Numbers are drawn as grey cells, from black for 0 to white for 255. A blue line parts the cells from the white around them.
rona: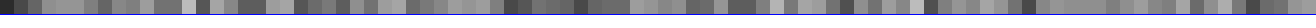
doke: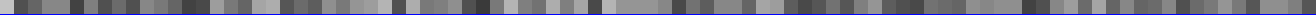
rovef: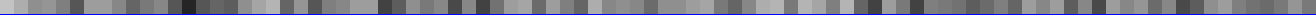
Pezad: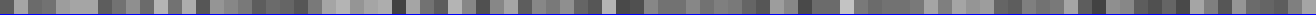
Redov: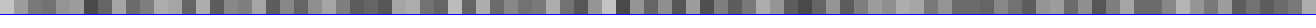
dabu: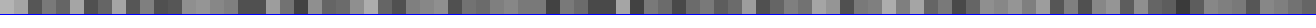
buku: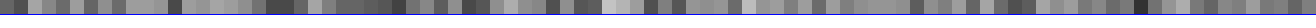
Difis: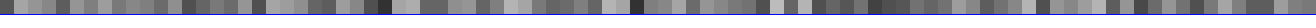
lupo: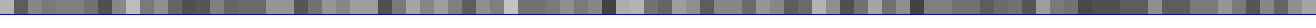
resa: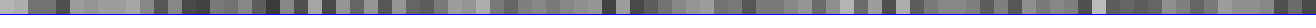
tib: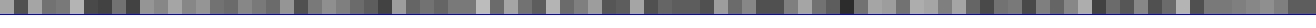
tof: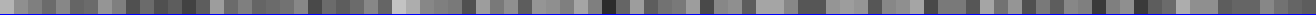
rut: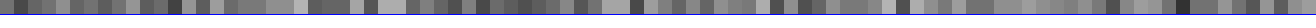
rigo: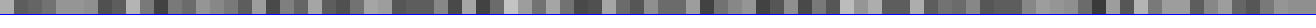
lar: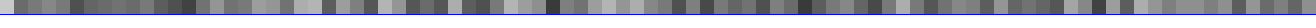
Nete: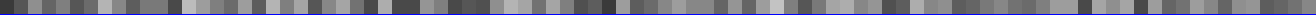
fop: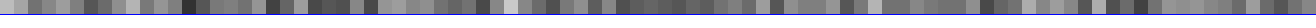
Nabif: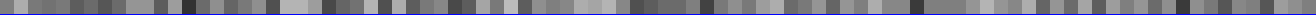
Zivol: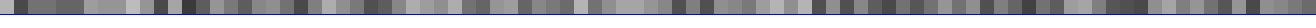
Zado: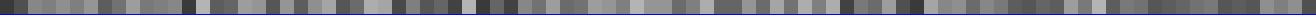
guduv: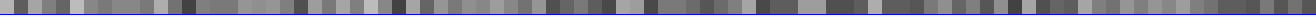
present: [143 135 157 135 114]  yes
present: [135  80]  yes
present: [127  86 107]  yes
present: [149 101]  yes

